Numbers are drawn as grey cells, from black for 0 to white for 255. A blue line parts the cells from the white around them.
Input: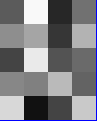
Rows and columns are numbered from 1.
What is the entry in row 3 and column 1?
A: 68
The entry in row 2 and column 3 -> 54
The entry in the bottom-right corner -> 201
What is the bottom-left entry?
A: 216
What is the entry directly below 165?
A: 234
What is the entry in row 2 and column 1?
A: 142

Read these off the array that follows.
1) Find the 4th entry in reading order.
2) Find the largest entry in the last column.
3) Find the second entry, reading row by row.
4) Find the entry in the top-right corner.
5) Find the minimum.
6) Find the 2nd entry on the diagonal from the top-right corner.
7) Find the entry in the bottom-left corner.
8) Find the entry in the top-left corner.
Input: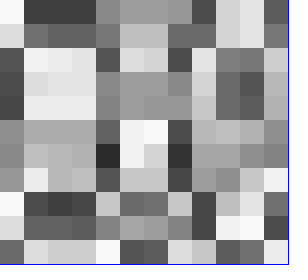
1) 63
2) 242
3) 63
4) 92
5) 43
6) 228
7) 106
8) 249

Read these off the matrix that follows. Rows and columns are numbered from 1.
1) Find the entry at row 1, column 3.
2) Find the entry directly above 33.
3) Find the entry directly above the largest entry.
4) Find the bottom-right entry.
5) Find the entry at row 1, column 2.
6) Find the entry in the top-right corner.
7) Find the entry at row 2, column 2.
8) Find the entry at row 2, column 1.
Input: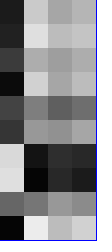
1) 166
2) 27
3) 118
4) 209
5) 202
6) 181
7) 223
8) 33

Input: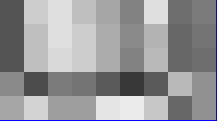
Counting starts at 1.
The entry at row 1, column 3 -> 223
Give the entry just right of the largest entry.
199
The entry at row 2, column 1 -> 84
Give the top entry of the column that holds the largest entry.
130
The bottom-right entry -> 145
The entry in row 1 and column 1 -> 84
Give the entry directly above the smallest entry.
130
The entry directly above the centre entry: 172
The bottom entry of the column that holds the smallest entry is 235
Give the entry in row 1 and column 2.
205
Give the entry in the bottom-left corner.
166
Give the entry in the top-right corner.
123
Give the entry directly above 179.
223

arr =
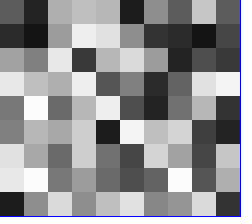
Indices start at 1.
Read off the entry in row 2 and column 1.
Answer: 43
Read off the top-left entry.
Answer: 92
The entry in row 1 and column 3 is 175
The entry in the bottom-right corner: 51
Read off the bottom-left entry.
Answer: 28
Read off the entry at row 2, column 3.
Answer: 156
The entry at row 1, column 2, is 35
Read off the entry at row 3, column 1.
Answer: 162
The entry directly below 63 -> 70

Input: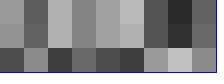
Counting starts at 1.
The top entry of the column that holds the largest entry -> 43
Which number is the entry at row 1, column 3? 177
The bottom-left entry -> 78
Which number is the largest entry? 193
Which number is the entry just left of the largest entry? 154
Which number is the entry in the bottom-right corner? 139
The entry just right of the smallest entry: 99
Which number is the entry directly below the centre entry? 78

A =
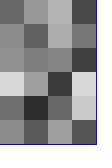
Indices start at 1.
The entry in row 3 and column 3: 131
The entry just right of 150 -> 180
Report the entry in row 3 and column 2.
125
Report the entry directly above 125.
99
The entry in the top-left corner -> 105
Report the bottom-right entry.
86
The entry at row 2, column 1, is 138

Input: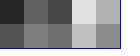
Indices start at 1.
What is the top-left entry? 38
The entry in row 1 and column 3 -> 71
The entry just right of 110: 192

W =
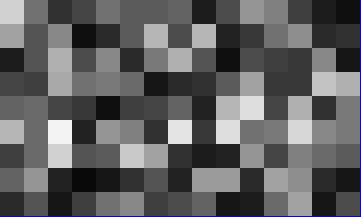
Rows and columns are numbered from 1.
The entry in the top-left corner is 209
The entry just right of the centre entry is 34
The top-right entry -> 15
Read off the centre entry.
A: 99
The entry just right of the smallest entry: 22
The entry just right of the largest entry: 34
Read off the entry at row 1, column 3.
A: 49
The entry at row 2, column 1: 162
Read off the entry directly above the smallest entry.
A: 84
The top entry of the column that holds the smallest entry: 69
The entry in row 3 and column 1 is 28
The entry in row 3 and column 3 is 176
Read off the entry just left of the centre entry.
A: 69
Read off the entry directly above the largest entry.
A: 69
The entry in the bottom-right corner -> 76
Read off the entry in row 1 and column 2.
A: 113
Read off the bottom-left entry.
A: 42
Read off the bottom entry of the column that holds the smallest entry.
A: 63
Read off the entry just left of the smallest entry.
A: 34
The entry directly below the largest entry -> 209
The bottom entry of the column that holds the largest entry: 22
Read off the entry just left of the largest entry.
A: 106
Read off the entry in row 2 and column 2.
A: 84

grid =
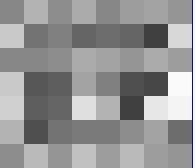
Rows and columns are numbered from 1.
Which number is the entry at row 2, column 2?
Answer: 115
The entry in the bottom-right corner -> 149
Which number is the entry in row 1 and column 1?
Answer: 135
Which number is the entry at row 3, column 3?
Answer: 141
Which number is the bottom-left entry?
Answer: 141
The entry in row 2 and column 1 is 201
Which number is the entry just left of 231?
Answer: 64
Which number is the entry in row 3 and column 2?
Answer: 135
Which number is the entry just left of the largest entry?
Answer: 71
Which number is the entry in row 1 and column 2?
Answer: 179
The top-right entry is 149
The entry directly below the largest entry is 244
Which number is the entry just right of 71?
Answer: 250
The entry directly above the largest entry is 157
